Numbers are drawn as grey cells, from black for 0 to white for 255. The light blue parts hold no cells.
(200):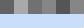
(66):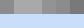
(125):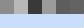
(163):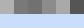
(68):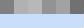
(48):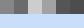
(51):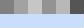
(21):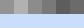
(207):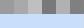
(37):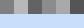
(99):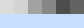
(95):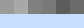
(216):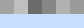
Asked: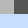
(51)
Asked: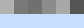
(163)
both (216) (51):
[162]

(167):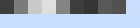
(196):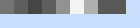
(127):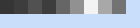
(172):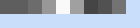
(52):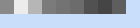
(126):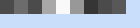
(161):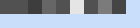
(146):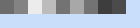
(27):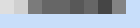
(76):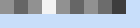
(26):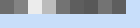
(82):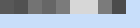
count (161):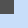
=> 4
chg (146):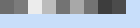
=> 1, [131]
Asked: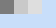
(167)
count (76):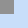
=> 4

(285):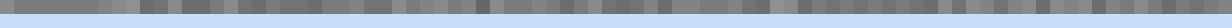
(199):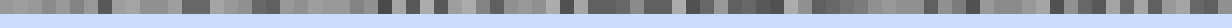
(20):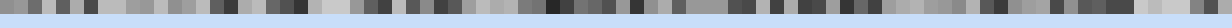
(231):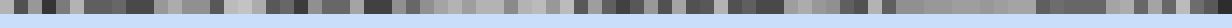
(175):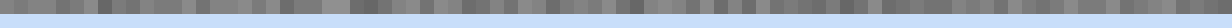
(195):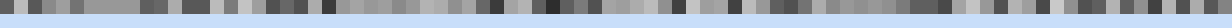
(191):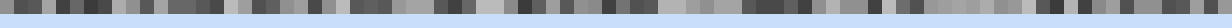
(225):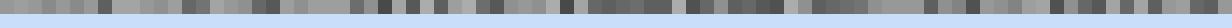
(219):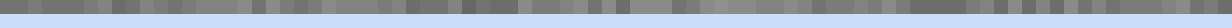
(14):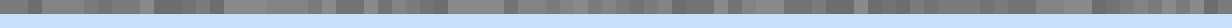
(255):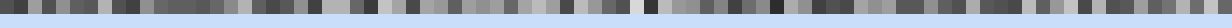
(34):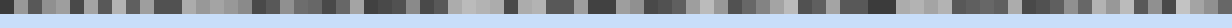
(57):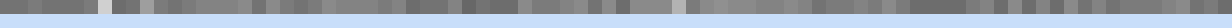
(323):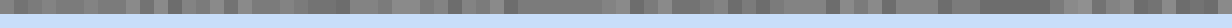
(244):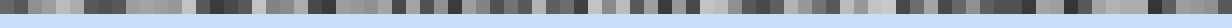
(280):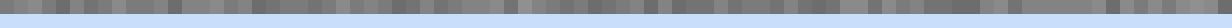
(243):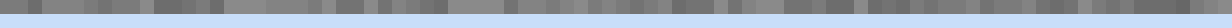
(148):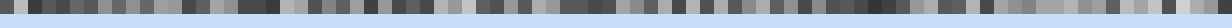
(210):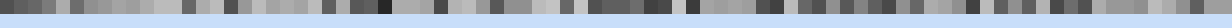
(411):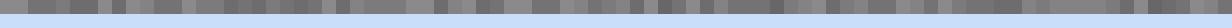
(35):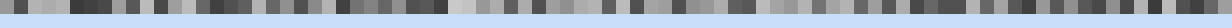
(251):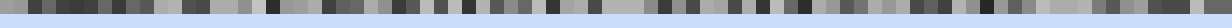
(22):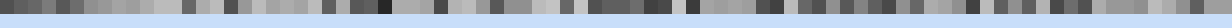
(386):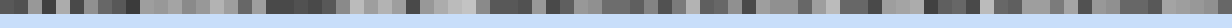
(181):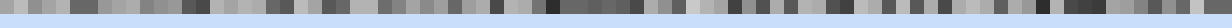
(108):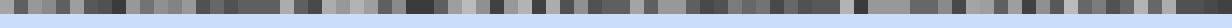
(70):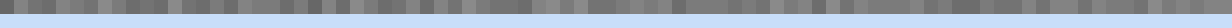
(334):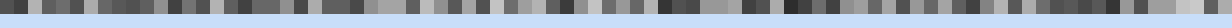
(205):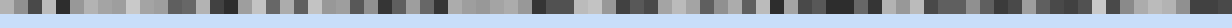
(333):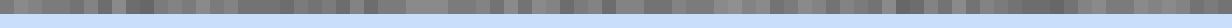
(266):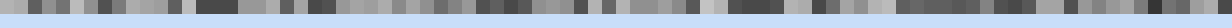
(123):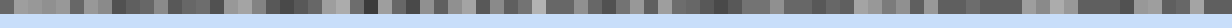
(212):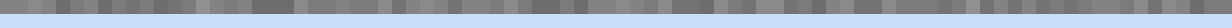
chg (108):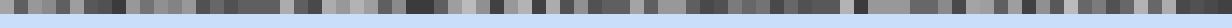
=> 84, [81]
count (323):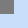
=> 26
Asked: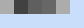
(251)

